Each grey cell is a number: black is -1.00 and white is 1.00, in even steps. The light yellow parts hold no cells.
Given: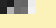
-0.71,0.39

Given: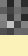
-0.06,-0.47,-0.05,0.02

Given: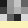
-0.78,0.15,-0.71

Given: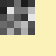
-0.63,0.79,-0.32,0.48,-0.44

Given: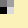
-0.09,0.71

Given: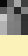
-0.93,0.01,-0.06,-0.60

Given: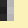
-0.68,0.50
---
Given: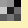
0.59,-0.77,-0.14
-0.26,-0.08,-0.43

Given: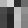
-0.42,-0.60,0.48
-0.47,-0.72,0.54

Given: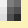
0.80,-0.24,-0.39
0.74,-0.37,-0.68

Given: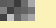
0.01,-0.50,-0.27
-0.48,0.51,-0.21

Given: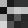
-0.87,0.40,0.59
0.32,-0.71,-0.31

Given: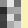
-0.67,0.28,0.32
-0.47,0.73,-0.01

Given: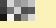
-0.55,-0.08,0.64
-0.83,0.91,-0.44
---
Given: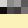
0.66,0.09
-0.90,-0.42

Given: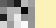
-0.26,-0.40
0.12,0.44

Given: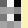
-0.22,0.96
0.26,0.31

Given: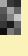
0.30,-0.55
-0.31,0.26

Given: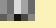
0.12,-0.12
0.13,-0.12

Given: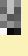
-0.06,0.51
-0.23,0.49
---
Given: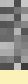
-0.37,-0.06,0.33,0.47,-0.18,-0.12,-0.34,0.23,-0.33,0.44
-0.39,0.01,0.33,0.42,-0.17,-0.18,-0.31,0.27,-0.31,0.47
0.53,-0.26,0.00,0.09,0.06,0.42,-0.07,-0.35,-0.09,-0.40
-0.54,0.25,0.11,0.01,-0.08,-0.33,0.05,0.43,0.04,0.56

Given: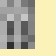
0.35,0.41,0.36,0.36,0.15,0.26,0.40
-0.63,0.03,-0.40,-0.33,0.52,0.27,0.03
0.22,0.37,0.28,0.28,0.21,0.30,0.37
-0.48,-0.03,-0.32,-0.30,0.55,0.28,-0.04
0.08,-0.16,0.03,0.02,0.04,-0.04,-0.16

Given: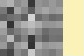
-0.32,0.20,0.08,0.24,0.39,-0.23,-0.05,0.31
-0.46,-0.25,0.46,-0.18,-0.60,-0.13,-0.49,0.40
0.10,0.24,-0.20,-0.02,0.21,-0.07,0.28,0.10
-0.06,0.34,0.02,0.12,0.39,-0.26,0.07,0.21
0.58,-0.61,-0.56,0.29,0.48,0.66,-0.26,-0.56
0.12,0.34,-0.06,0.09,0.35,-0.15,0.20,0.16
0.04,0.17,-0.24,-0.15,0.16,-0.02,0.30,0.09
-0.04,0.23,-0.10,-0.06,0.18,-0.17,0.19,0.20
0.10,0.26,-0.12,-0.06,0.23,-0.11,0.24,0.10

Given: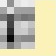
0.50,0.16,0.51,0.66,-0.07,0.28,0.87
-0.04,-0.94,-0.65,-0.47,-0.39,0.71,0.13
0.28,0.15,0.57,0.57,0.04,0.26,0.77
0.59,0.07,0.59,0.69,-0.09,0.25,0.86
0.57,0.06,0.37,0.53,-0.03,0.24,0.82

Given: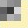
-0.11,-0.26,0.35
0.40,-0.55,0.14
0.28,0.69,0.06

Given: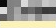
-0.27,0.72,-0.92
0.02,0.00,0.01
0.34,0.29,0.03
0.27,-0.30,0.71
0.45,-0.17,0.31
0.10,-0.37,0.28
0.40,-0.55,0.57
0.46,-0.52,0.48
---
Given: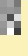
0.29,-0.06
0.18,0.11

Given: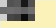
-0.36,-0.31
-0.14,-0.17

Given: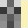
-0.20,0.68
0.15,-0.57

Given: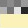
0.09,-0.08
-0.10,0.77

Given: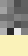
0.02,-0.38
-0.06,-0.27

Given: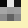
0.81,-0.83
0.22,0.25

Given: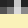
-0.66,0.57
0.01,0.71
